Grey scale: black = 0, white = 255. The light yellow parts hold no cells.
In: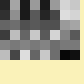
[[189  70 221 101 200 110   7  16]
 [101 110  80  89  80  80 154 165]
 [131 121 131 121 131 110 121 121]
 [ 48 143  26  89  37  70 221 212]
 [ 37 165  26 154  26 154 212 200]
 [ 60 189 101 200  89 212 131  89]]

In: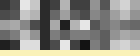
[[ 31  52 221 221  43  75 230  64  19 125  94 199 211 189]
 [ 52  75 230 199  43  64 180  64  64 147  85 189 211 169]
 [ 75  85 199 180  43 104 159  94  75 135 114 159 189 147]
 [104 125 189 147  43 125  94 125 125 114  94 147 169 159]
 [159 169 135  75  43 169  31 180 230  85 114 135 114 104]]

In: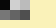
[[119 100  79]
 [  7 208 187]]

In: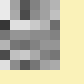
[[180 118 109 130 149 149]
 [223 140  86 118 161 170]
 [118 149 149 140 140 130]
 [234 161  86 130 161 180]
 [234 170  75 140 161 192]
 [ 75 192 201 170 130 118]
 [ 54 223 223 201 180 109]]

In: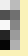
[[ 80 112]
 [248 134]
 [ 36 155]
 [  5 176]
 [238 187]]

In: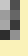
[[167  57]
 [198  79]
 [156 102]
 [ 45 145]]

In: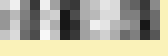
[[150 185 127  76 196 208  23  76 173 185 218 218 127 127  67 108]
 [150 208 118  86 228 173  23  45 161 239 228 185 161 138  23 108]
 [196 218 108  76 248 196  33  56 161 185 208 173 108 127  45  86]
 [208 239 138  56 239 161  67  56 173 196 228 218 118  98  56 138]]
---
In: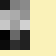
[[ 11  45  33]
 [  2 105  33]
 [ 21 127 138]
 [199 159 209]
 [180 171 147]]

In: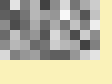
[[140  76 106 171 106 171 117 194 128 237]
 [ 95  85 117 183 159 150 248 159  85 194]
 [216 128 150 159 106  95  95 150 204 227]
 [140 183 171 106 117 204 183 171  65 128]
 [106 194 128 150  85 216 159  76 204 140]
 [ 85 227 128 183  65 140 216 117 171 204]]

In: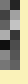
[[118  36]
 [173  54]
 [ 15  76]
 [137  85]
 [118  97]
 [ 65 161]
 [ 97 195]]

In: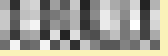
[[170  47 200 212  57 159  88 200  35 130 212 170 150 212  35 179]
 [159  57 159 170  47 222  35 222  88  78 150 191 120 159  67 170]
 [200  88 222 243  78 150 120 179  47 109 234 212 120 255  67 212]
 [200  98 191 200  98 120 139 179  57 139 234 191 139 234  57 222]
 [109 243  98 109 243  78 191  47 200 130  88  88 130 109 191  98]]

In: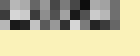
[[183  25  36 194  90 152  48 214 123  36  59 102]
 [102 183 171 102 152  71 123  71  13 171 162 111]
 [ 59 214 203  59 142  81 162  25  81 203 183 111]]

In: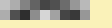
[[173  80  46 141 214 162  69  57 151]
 [194 173 131  99  69  80 108 151 185]]

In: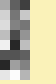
[[240  39 190]
 [190  75 148]
 [ 84  84  96]
 [170  96  63]
 [210 118 200]
 [220 130 118]
 [ 39 159 130]
 [230 252 181]]

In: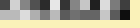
[[186 186 220 175 123 186  91 112 101 101 198  91  14]
 [ 71 209 133  81  43 231  52 133 198  32 220 123  62]]

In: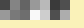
[[153 121 110 249 206  79 173]
 [ 70 132 100 153 185  58  79]]
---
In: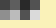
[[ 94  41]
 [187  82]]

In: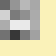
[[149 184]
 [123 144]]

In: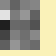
[[ 99 127]
 [124 150]]

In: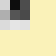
[[13 77]
 [85 74]]

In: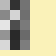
[[ 50 115]
 [212 111]]

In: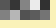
[[ 54 132]
 [182  82]]

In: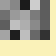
[[135  27]
 [154 166]]

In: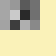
[[152  90]
 [202  41]]
